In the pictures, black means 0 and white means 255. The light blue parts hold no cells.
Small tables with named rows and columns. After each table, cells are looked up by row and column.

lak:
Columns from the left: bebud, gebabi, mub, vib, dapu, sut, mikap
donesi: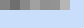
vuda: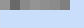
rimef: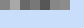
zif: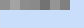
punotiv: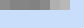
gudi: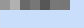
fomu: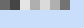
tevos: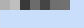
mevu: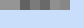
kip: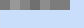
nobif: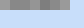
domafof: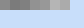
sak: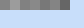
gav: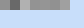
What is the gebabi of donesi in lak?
111
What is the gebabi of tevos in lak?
191
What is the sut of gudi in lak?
120
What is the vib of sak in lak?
137
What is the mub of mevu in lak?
98
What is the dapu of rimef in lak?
87
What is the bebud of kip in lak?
123
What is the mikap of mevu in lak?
135
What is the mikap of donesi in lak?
182
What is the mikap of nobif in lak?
154
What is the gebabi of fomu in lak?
69
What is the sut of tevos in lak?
111
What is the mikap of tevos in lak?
113
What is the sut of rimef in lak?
135

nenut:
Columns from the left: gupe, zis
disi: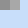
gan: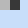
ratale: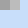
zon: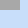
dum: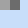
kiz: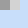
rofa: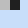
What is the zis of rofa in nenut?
32
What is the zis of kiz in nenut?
211
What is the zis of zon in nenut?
168
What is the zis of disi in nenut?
168
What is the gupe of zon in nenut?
168
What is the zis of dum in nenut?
108
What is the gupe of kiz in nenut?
157
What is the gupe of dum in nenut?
162
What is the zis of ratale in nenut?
188
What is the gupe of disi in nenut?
144
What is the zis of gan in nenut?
56
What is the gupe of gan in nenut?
184
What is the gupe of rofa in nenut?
189
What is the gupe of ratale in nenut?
162

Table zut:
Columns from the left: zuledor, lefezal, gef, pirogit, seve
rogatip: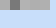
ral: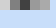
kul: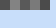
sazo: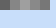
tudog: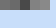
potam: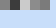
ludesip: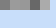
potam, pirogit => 140
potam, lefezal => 60
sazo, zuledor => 98
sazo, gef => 159
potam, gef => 203
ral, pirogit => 154
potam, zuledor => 131
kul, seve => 75
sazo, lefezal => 134
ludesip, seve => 171
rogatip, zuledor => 175
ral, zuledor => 209

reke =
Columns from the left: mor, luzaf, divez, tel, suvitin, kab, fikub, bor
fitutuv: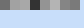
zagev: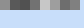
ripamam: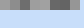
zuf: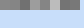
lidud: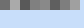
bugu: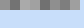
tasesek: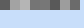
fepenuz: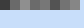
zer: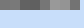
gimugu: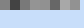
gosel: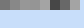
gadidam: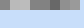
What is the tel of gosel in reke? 149
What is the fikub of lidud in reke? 126
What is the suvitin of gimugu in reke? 145
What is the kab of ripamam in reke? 104
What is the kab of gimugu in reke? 103
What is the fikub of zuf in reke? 116
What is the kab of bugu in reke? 143
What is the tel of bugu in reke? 161
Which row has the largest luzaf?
gadidam

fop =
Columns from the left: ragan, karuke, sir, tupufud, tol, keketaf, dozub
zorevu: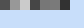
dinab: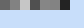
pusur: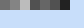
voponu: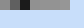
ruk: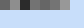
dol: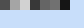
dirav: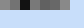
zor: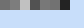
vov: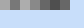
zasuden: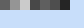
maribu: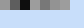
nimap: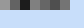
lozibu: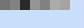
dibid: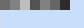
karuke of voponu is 96
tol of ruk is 102
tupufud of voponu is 145
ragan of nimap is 152
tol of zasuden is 95
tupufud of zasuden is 72
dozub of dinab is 35
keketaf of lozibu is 171
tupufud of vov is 137
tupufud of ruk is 115
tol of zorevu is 119
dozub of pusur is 34
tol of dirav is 97
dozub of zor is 35
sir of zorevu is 203
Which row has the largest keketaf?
lozibu

